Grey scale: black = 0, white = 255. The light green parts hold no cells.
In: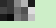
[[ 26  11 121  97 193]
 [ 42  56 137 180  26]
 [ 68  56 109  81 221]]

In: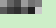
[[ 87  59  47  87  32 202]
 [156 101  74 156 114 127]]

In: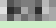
[[183  84 156 111 140  99 156 168]
 [196  84 111 125 125  99 183 140]
 [223  44  72 168 125  44 196 168]]

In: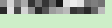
[[ 41 224  69 212 142  41  83 156 170 186  53  69  41  99 186]
 [142 212 126 170  53 114  53  99  25 224 236 224 114 126 114]]

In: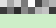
[[ 58 108  43 136  94 180 195  58]
 [225 166 211 122 251  70 150 180]]

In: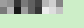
[[121 182  23 157  96  53 237 221 195]
 [157 145  53 121  96  67 182 207 133]]
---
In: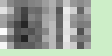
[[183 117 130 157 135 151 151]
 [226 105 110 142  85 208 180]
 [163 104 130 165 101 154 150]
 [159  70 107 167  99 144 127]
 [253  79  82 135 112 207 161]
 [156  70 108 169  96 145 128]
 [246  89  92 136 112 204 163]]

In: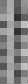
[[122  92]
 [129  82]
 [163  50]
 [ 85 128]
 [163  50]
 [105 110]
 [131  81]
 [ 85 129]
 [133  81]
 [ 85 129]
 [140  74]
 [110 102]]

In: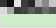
[[ 50 228  39 136]
 [217  58  93 108]]

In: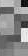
[[194 162]
 [ 92 177]
 [159  92]
 [176 110]
 [151 114]
 [ 99  81]
 [102 138]
 [124 151]]

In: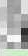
[[215 165]
 [191 155]
 [194 189]
 [213 174]
 [234 186]
 [172 247]
 [199 185]]

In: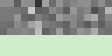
[[142  94 141 160 146 132 143 139]
 [121 120 201 100 124 151 135 106]
 [121 150  97 111 154 136 155 107]
 [114 137 162 125 112 134  92  96]
 [106 129 130  97 158 118 138 117]]

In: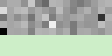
[[156 172 200 105 177 134 139 174]
 [218 182 154 155 187 130 176 180]
 [115 142 117 196 163 162 152  50]
 [175 171 141 125 143 122 149 190]
 [  3 165 130 176 158 123 170 148]]

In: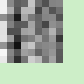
[[241  93 197  81 134]
 [242  84 185 136 111]
 [142  27 122 133  82]
 [225  89 164  70 130]
 [224  81 168 128 111]
 [226  49 128 116  56]
 [147  17 197 136 106]
 [246  83 149 131  90]
 [232  46 205 114  88]]
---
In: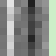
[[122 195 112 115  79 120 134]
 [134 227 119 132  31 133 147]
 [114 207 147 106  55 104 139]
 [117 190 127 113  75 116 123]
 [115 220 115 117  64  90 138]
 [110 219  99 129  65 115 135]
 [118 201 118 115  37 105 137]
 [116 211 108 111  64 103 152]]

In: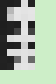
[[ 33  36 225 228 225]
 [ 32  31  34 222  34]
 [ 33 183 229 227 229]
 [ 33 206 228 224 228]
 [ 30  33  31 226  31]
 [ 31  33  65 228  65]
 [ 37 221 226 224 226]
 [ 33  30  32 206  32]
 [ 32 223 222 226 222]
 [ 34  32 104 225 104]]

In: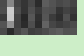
[[ 74  42  71  85  62  67  75  87  93  81  83]
 [ 75 135  68  53  71  43  93  83  72  78  68]
 [ 78 204  77  52  79  57  82  79  52  66  59]
 [ 58 201  66  39  87  48  85  60  46  79  50]
 [ 84 146  65  43  78  44  99  70  60  67  74]]

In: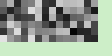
[[226 156 125  92 219  70 164  81 122 130 124 174  42  39]
 [119 174  41 118 127 207  56  46 201 186 189 195  52 159]
 [ 88  36  72 112 219 189  42 196  30 164 146 166  95  25]
 [ 38 137  52  64  71 199  32 177  60  29  98 106 145 165]
 [109 206 166 102 135 121  73  34 132  60 181  61 194  71]
 [ 51 131 219  74 177 129 134 141 185 189   5  35  37  71]]

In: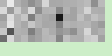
[[109 216 171 184 154 164 182 185 133 192 175 174 201 206 162]
 [181 234 176 163 143 161 214 168 169 174 175 180 187 143 186]
 [216 154 203 170 216 142 179 182 137 179 163 182 212 175 173]
 [159 220 180 198 127 177 169 163  24 167 163 191 172 192 180]
 [172 227 181 168 198 178 167 168 130 180 175 179 181 167 155]
 [198  84 177 174 127 162 184 172 149 159 143 176 214 166 176]]

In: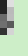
[[ 51 212]
 [ 35 223]
 [ 36 186]
 [107 188]
 [112  90]]
